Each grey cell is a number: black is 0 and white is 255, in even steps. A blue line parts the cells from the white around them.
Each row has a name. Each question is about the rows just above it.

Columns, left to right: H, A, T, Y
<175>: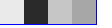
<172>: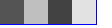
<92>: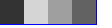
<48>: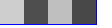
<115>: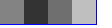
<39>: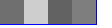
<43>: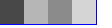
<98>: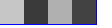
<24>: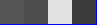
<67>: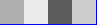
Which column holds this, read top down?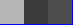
A
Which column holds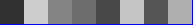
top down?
H
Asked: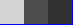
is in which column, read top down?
A
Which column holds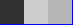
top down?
A

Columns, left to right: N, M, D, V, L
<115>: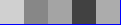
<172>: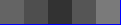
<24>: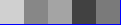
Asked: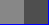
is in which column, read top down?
M
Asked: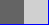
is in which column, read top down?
N
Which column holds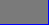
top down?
L
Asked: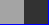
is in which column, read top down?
D

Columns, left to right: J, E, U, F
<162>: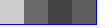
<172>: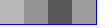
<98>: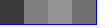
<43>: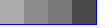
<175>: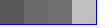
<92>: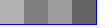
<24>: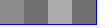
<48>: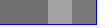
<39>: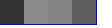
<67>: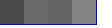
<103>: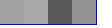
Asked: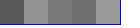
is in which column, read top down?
U
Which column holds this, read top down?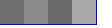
E
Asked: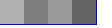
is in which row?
<92>
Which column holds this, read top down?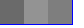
E
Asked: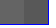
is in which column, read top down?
U
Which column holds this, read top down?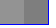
E

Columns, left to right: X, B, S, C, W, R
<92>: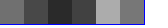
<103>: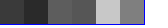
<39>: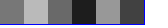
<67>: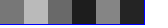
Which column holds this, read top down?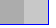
W
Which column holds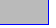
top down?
B
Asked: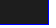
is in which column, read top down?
C
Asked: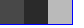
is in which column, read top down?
B

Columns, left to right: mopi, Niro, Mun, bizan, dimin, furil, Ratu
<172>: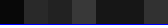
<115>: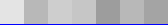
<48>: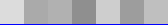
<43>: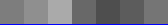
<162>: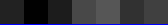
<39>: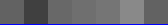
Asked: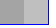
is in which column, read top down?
Ratu
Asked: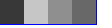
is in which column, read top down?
bizan
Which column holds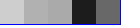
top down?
Mun
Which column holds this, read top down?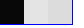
mopi
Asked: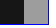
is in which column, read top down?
dimin
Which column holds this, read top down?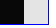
mopi

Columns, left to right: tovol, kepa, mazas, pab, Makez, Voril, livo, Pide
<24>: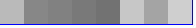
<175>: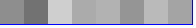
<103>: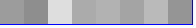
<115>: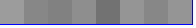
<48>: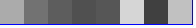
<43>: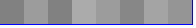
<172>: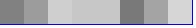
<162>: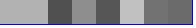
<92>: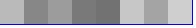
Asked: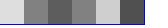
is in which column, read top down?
mazas
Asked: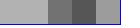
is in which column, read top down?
Makez
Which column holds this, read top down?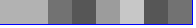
Makez
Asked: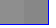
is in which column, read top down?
kepa
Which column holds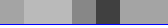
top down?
livo

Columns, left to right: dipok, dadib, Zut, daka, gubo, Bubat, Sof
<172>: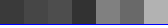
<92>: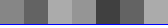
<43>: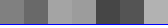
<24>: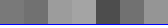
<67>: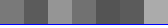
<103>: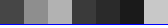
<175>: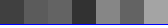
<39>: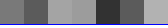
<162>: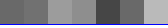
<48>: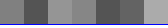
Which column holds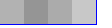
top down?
Sof
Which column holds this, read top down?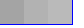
Sof
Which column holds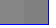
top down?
dipok

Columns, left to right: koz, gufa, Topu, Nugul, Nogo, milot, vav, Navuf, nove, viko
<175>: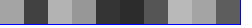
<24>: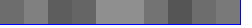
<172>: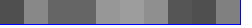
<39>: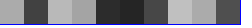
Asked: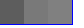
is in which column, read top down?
viko
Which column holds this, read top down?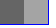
Nugul
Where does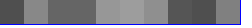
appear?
<172>
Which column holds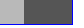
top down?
Navuf

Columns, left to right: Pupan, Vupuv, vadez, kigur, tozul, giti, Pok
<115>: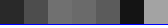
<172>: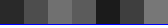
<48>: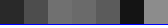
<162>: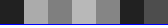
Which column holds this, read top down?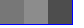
Pok
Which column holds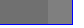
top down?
vadez
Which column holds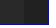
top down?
Pupan
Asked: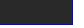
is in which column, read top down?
Pupan
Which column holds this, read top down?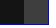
giti

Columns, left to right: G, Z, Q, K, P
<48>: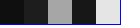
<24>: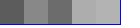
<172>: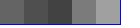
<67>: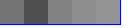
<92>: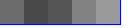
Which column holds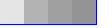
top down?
P
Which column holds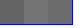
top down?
G
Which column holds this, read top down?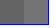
G
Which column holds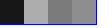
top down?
K
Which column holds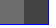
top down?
Q

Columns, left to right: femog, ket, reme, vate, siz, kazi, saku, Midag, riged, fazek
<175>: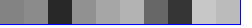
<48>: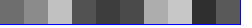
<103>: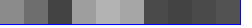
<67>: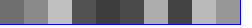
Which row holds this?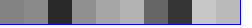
<175>
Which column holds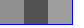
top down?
vate
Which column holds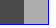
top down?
saku
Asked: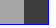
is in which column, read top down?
siz
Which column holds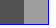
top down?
vate
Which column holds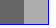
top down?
saku

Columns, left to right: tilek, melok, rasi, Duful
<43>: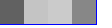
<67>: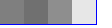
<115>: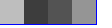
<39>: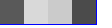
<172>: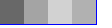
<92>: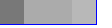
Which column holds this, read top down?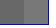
tilek
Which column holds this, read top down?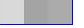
melok
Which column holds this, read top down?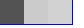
rasi
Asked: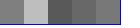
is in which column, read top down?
tilek

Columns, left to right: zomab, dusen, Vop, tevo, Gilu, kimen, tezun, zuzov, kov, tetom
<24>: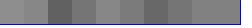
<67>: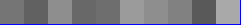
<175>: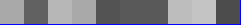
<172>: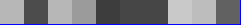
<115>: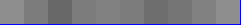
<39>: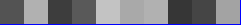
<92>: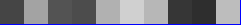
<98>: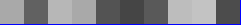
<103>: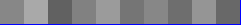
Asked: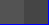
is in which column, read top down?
zomab
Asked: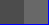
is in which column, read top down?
tetom
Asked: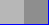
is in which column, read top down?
zomab
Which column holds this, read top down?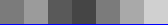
kimen
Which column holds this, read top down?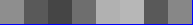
tezun
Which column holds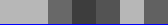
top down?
Vop
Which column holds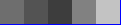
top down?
Gilu

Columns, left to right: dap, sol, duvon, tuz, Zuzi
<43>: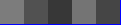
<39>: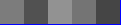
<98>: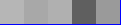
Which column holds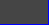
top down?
Zuzi
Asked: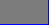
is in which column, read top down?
dap
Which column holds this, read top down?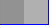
duvon
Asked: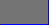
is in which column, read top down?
tuz

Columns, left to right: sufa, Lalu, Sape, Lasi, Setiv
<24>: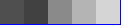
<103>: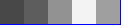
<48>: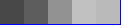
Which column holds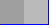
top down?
Setiv
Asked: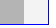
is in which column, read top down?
Lasi
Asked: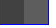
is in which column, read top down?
Lalu
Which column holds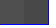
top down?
sufa

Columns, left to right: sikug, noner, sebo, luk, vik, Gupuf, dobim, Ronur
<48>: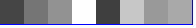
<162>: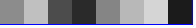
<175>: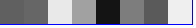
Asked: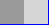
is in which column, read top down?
dobim
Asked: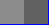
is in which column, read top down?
sikug
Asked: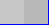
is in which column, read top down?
Gupuf
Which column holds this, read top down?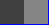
vik
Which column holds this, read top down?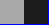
Ronur
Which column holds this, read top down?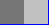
noner

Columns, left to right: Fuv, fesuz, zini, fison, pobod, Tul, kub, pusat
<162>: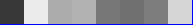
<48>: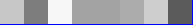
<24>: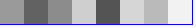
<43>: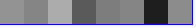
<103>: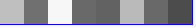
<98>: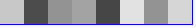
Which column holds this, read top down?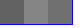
fesuz
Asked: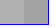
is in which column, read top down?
fison

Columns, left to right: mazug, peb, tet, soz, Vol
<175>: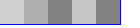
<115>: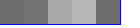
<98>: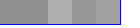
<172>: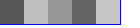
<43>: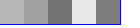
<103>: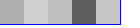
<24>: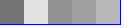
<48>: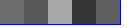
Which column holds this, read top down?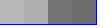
mazug
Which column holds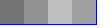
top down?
peb
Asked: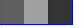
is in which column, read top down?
soz
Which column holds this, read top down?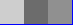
mazug

